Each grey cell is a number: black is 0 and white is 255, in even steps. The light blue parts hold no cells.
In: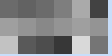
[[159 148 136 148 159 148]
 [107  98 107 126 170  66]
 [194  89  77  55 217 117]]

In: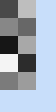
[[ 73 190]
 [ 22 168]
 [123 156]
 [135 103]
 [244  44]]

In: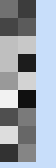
[[153 211]
 [191 200]
 [ 50 133]
 [ 79 122]
 [221 103]
 [ 69  91]
 [113  60]
 [191  28]
 [242  16]]

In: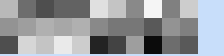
[[ 78 214 196 234 205  35  67 158  11 109  89]
 [147 158 176 167 176 137 119 119  89 147 128]
 [185 109  78  98  98 224 196 137 245 128 205]]

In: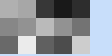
[[105 235  96  76 205]
 [176 167  55  25  45]
 [135 146 186 146 115]]

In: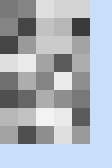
[[223 234 163  91 173]
 [183 194 243 234  91]
 [111 173 132 234 142]
 [ 69 154 203 203 163]
 [120 132 223 212 212]
 [ 79 102 173 142 120]
 [163  79 142 223 154]
 [132  69 194 183  58]]

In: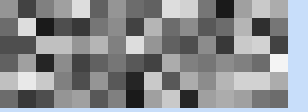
[[192 233 201 128  78 149  88  37 201  88 172 140 181 210 210 172]
 [108 221  26  78  56 118 140  66 181 108 140  88 108 181  47 118]
 [ 97 160  37 140  66  97 118  88  66 172 128 118 140 128 108 244]
 [ 78  78 192 192 149 181 128 221 149  97  78 140  56 201 210  66]
 [149  66 128 160 221  97 149 108  97 221 210 118  26 160 201 172]
 [108  56  78 149 160  88 128  26 160 201  37 160 172 160 118 108]]
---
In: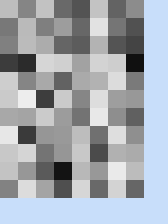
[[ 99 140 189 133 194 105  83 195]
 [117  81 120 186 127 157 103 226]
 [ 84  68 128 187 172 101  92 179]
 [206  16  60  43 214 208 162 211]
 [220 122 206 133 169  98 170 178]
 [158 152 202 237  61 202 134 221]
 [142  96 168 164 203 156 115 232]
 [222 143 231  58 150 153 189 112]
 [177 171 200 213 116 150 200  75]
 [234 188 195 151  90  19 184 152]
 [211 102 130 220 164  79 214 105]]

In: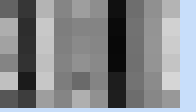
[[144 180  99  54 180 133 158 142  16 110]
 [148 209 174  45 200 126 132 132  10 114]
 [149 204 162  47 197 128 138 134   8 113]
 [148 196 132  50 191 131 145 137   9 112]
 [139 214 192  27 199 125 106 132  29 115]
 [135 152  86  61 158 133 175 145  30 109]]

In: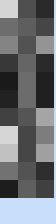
[[ 79  42 213]
 [ 94  70 109]
 [ 82 148 132]
 [101  42  56]
 [108  32  26]
 [108  32  34]
 [ 85 165  65]
 [ 70 125 214]
 [ 70 160 193]
 [ 83  46 114]
 [ 95  64  29]]

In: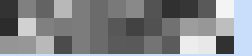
[[ 89 244  51 128  99 184 124 107 121 137  83  48  54]
 [151 190  44 209 128 122 124 107  87  66  81 113 157]
 [232  49 149 151 185  75 124 107  90  89 116  91 237]]

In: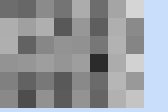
[[165 213 109 103 139 116 172 109]
 [175 138 174 160 175  88 151  94]
 [178 133 175  98 135 147 145 119]
 [172 210 147 150 158 149 158  43]
 [182 153 128  98 120  89 137 107]
 [177 196 137  77 145  91 147 101]]

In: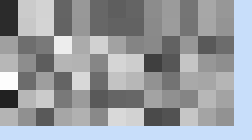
[[167 151  43 203 211 100 152 103  94 100 140 155 117]
 [166 148  43 200 212  99 151 103  98  98 138 156 116]
 [ 89 108 160 110 121 237 171 209 162 132 137  98 151]
 [151 142 183 141  93 181 179 134 213 205  63  86 197]
 [166 181 253 108 158 100 216 108 195 183 146 115 169]
 [183 163  33 183 203 121 155  89 101 103 163 144 133]
 [164 146 180 144  89 166 177 137 217 210  74  82 198]]
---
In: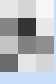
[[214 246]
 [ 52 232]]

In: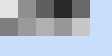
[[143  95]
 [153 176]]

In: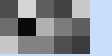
[[212  94]
 [ 10 177]]

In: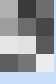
[[ 57 109]
 [108  71]]

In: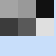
[[153  17]
 [ 89 223]]

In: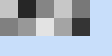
[[ 38 133]
 [152 227]]

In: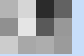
[[214  43]
 [229  89]]

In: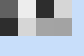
[[237  45]
 [214 164]]

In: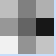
[[128 176]
 [100  23]]
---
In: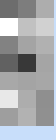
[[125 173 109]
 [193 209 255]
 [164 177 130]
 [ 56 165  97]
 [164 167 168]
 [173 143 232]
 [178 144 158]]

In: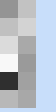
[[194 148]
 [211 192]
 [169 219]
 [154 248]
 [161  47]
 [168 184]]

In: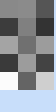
[[139  85 137]
 [128  51  60]
 [112 156 164]
 [156  67  58]
 [100 207 252]]

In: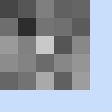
[[ 86 127  97 101  70]
 [ 45 116 112  91 110]
 [129 201  85 136 154]
 [131 107 135 149 140]
 [115 169  96 157 102]]

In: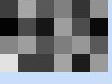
[[165  88 128  52 145  62]
 [ 74  22 158  77  10   3]
 [158  83 126 151  89 134]
 [ 63  62 164  28 154 226]]

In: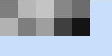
[[183 196 135 108 126]
 [126 159  63  20 178]]
